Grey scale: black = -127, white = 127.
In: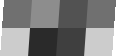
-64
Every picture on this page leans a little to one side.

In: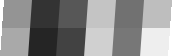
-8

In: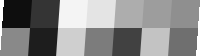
67

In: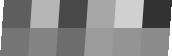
20

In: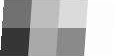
10

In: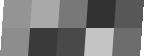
68
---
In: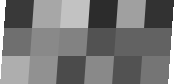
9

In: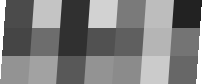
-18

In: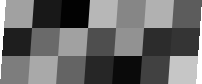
-21

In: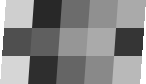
-32

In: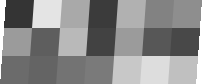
-33

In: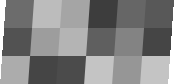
29

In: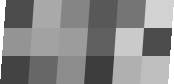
34

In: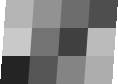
-12

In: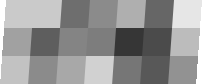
-33
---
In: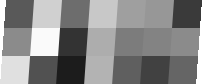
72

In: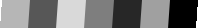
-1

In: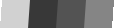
5

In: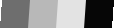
-121

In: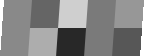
-5

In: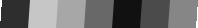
-23

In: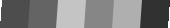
6
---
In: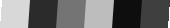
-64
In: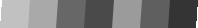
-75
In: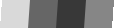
6
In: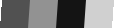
80
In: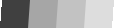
93
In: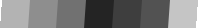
69
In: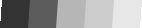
103
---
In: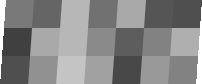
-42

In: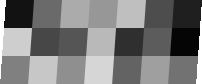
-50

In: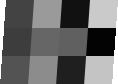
-110

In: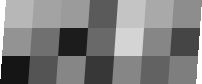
41

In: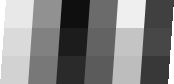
111

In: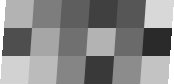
-41

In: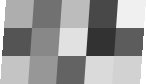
-55

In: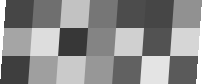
-57

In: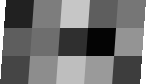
-33

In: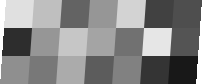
-62
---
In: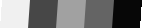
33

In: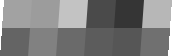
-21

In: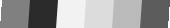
114

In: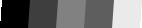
1

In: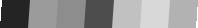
13

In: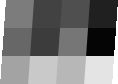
55

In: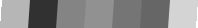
4
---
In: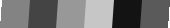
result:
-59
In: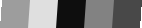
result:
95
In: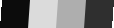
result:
91
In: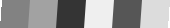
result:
34
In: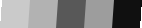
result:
50
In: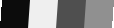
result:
111
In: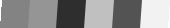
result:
21
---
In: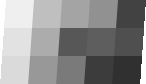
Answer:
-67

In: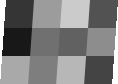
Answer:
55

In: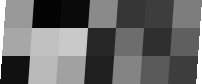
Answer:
-38

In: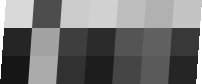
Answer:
-37

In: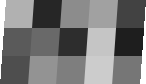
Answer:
76

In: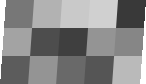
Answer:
-42

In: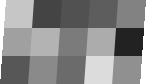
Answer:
92

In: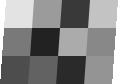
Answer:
-85
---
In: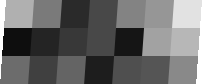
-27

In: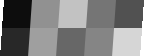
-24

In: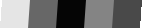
-122

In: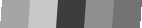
-66

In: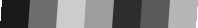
76

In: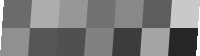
-47

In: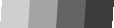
-27

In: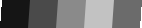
10
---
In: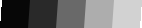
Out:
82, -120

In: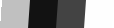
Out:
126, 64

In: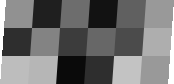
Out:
25, 61

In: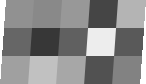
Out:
52, 32

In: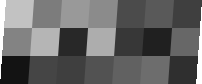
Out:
-64, -108

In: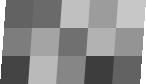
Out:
71, -59

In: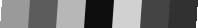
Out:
-78, 26

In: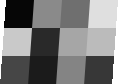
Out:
95, -57

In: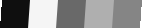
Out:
5, -112

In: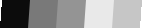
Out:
70, -115
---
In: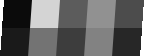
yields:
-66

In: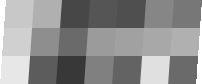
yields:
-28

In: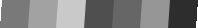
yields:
-25

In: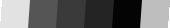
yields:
-91

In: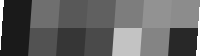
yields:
67

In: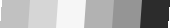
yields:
50

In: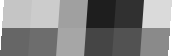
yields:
-58

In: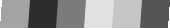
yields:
97

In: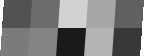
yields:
-101
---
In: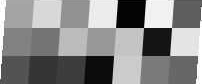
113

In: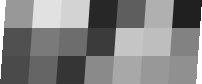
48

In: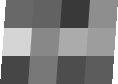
-70

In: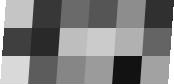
13

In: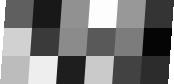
24

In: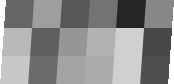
-90

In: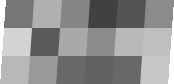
-43

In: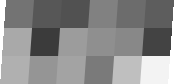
-19
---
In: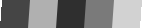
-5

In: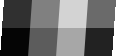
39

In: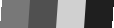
80

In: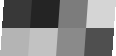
10

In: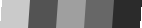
-24

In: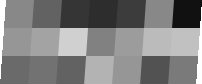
-45

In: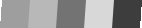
88

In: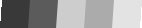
43
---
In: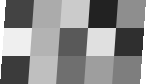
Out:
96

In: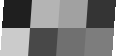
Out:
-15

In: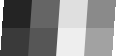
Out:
110

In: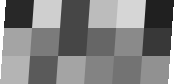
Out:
10

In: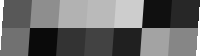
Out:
35

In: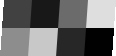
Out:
-88

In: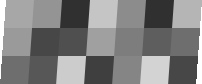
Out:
-33

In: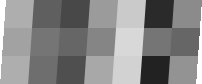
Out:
-10

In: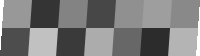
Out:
-83
